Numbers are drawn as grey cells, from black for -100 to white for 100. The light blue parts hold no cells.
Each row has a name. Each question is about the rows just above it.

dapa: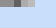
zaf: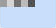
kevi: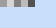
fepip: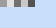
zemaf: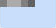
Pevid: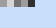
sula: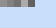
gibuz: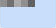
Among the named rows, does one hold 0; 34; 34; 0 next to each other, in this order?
yes
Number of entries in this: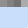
4
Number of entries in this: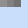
3
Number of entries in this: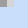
2
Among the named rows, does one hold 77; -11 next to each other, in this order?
yes

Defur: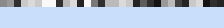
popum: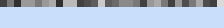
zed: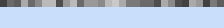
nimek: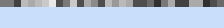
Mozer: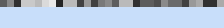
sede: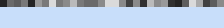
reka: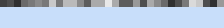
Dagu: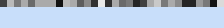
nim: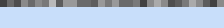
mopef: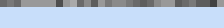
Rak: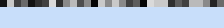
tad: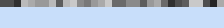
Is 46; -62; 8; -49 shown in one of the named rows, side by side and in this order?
no
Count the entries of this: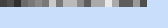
21

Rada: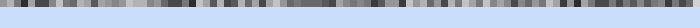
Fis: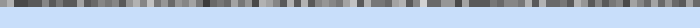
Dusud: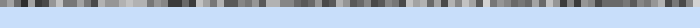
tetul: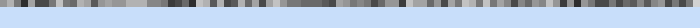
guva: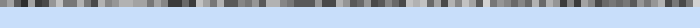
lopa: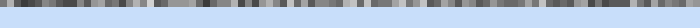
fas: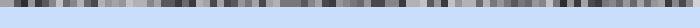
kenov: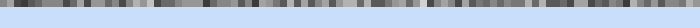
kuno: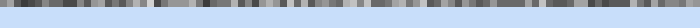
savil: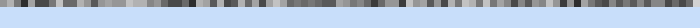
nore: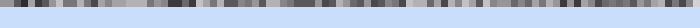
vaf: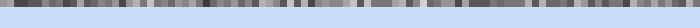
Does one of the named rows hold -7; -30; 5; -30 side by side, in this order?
yes
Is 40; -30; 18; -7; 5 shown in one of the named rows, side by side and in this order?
no
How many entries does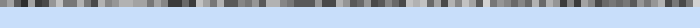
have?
100
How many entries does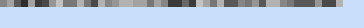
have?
49
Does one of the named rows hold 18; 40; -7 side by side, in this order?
yes
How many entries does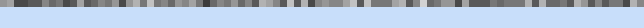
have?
92

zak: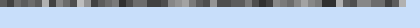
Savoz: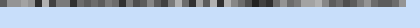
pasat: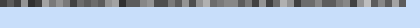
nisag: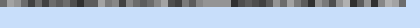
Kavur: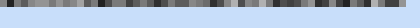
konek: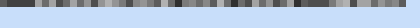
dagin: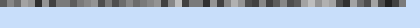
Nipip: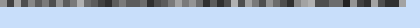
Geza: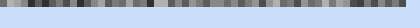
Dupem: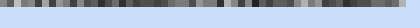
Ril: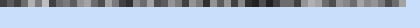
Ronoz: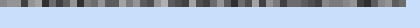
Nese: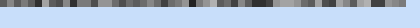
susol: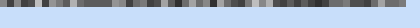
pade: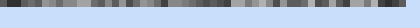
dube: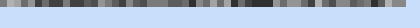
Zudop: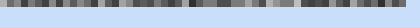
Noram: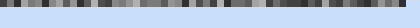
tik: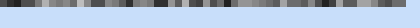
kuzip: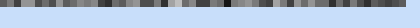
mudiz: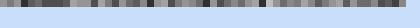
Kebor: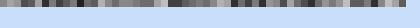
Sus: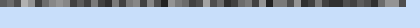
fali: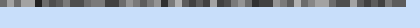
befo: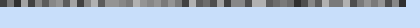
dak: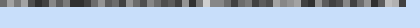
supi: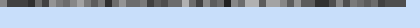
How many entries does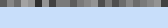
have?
24
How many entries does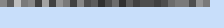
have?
30

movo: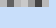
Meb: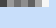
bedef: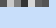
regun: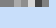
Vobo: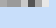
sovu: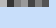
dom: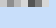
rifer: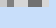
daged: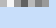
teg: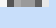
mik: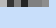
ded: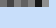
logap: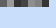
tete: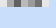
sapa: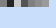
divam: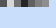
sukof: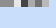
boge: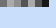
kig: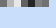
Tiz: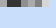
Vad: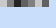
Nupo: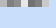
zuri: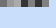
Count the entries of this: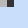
2
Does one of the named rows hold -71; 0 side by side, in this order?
yes
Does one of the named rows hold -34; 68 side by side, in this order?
yes
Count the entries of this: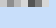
7
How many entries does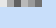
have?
6
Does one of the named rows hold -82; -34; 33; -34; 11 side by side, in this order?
no

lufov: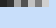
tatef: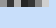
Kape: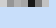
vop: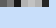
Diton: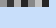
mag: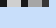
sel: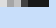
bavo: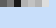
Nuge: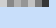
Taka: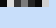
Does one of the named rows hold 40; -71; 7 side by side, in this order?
yes
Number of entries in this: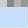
4
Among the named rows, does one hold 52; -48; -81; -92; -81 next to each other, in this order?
no
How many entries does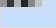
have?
6
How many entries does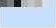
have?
7

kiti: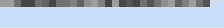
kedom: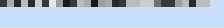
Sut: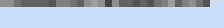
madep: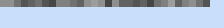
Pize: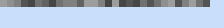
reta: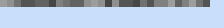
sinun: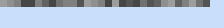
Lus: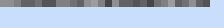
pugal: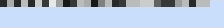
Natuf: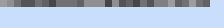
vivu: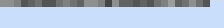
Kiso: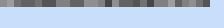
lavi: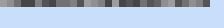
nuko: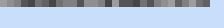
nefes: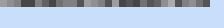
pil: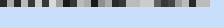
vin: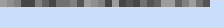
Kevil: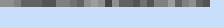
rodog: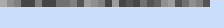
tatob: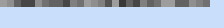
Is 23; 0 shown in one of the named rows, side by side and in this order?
yes
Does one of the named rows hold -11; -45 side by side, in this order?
yes

